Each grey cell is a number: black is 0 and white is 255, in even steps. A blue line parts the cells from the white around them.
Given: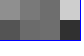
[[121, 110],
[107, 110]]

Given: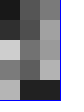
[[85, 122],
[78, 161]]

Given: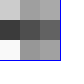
[[159, 169],
[78, 98]]

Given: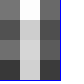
[[253, 105],
[206, 78]]

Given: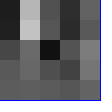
[[182, 81],
[194, 85]]

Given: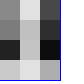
[[225, 72],
[192, 46]]
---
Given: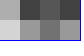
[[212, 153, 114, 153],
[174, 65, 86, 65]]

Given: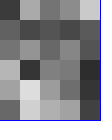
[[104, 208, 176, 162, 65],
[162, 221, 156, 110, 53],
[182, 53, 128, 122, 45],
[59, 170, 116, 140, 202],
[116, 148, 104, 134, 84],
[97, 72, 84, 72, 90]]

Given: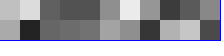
[[170, 35, 102, 108, 114, 163, 143, 54, 178, 198, 74],
[192, 220, 96, 82, 82, 143, 235, 150, 60, 90, 136]]

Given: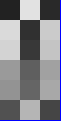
[[218, 48, 203],
[211, 56, 196],
[147, 101, 168],
[154, 95, 161],
[81, 181, 69],
[34, 226, 41]]

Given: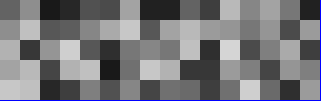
[[178, 55, 149, 207, 87, 47, 119, 134, 119, 192, 47, 213, 75, 127, 170, 62],
[142, 192, 87, 93, 134, 170, 199, 87, 163, 185, 155, 149, 119, 149, 75, 155],
[163, 185, 69, 178, 192, 25, 112, 199, 178, 55, 55, 155, 127, 69, 149, 127],
[199, 192, 39, 62, 127, 81, 134, 69, 112, 106, 62, 112, 207, 106, 47, 155],
[99, 142, 25, 39, 81, 75, 163, 33, 33, 99, 62, 185, 134, 163, 119, 33]]

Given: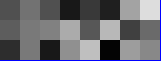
[[93, 121, 129, 171, 87, 184, 64, 106],
[80, 114, 80, 24, 57, 31, 163, 221],
[45, 121, 24, 144, 191, 4, 157, 136]]

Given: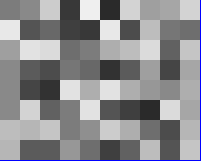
[[159, 226, 219, 110, 124, 174, 189, 219, 97, 197],
[124, 137, 204, 56, 239, 42, 211, 159, 166, 211],
[189, 182, 197, 124, 143, 204, 174, 110, 76, 182],
[232, 84, 104, 63, 56, 232, 76, 189, 118, 110],
[137, 211, 97, 124, 226, 84, 63, 42, 219, 166],
[182, 91, 91, 151, 110, 63, 97, 189, 84, 197],
[137, 91, 76, 118, 104, 50, 91, 159, 69, 166],
[137, 69, 50, 226, 174, 226, 174, 151, 137, 174]]
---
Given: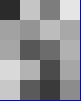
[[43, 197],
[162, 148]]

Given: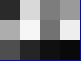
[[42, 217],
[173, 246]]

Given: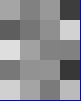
[[165, 129],
[94, 118]]

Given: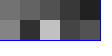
[[114, 99],
[132, 48]]

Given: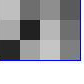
[[191, 110],
[169, 33]]

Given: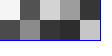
[[245, 82],
[75, 139]]

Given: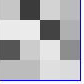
[[198, 59],
[234, 235]]

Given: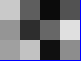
[[201, 94],
[149, 45]]

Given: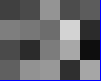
[[64, 74],
[126, 119]]
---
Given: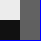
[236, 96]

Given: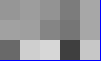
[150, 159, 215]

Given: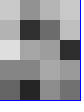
[201, 48, 157, 154]

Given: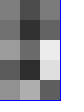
[126, 49, 236]

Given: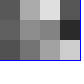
[88, 140, 162]

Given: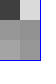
[63, 145]

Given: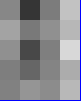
[135, 121, 127, 172]

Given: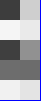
[61, 234]
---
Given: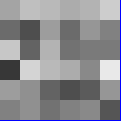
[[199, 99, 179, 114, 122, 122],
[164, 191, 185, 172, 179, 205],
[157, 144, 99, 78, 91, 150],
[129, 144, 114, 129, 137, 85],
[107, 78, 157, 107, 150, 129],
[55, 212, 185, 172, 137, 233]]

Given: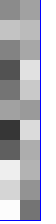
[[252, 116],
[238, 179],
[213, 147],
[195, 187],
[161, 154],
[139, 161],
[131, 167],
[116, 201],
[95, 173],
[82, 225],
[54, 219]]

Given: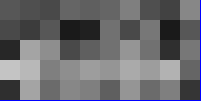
[[196, 184, 127, 142, 157, 149, 170, 157, 178, 101],
[87, 79, 73, 101, 95, 101, 127, 79, 66, 135],
[73, 60, 87, 26, 32, 113, 73, 119, 26, 87],
[47, 164, 107, 135, 127, 95, 149, 107, 127, 53],
[39, 164, 142, 73, 95, 113, 149, 113, 47, 119]]

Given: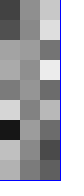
[[214, 130, 184],
[192, 137, 74],
[178, 123, 95],
[170, 143, 236],
[163, 156, 116],
[123, 149, 108],
[80, 137, 222],
[66, 143, 200],
[22, 156, 108]]

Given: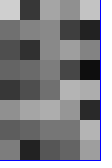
[[207, 55, 165, 144, 195],
[144, 165, 173, 150, 41],
[125, 34, 86, 100, 158],
[112, 131, 137, 62, 34],
[100, 106, 125, 70, 14],
[93, 100, 118, 118, 180],
[78, 48, 137, 158, 131],
[55, 78, 112, 180, 173]]

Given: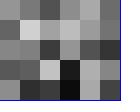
[[149, 121, 82, 141, 169, 108],
[141, 47, 60, 12, 169, 67],
[134, 128, 60, 149, 82, 53],
[100, 208, 162, 188, 155, 115],
[88, 94, 194, 26, 175, 134]]

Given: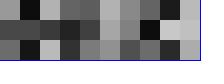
[[153, 13, 178, 100, 93, 178, 137, 100, 27, 186],
[108, 21, 186, 50, 123, 145, 80, 108, 42, 172],
[72, 72, 58, 35, 64, 166, 129, 13, 200, 192]]

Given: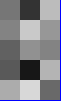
[[172, 216, 105],
[131, 201, 151],
[118, 51, 188],
[97, 145, 131],
[89, 23, 180]]

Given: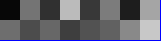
[[110, 76, 103, 62, 82, 97, 137, 200],
[7, 116, 48, 187, 56, 124, 29, 165]]
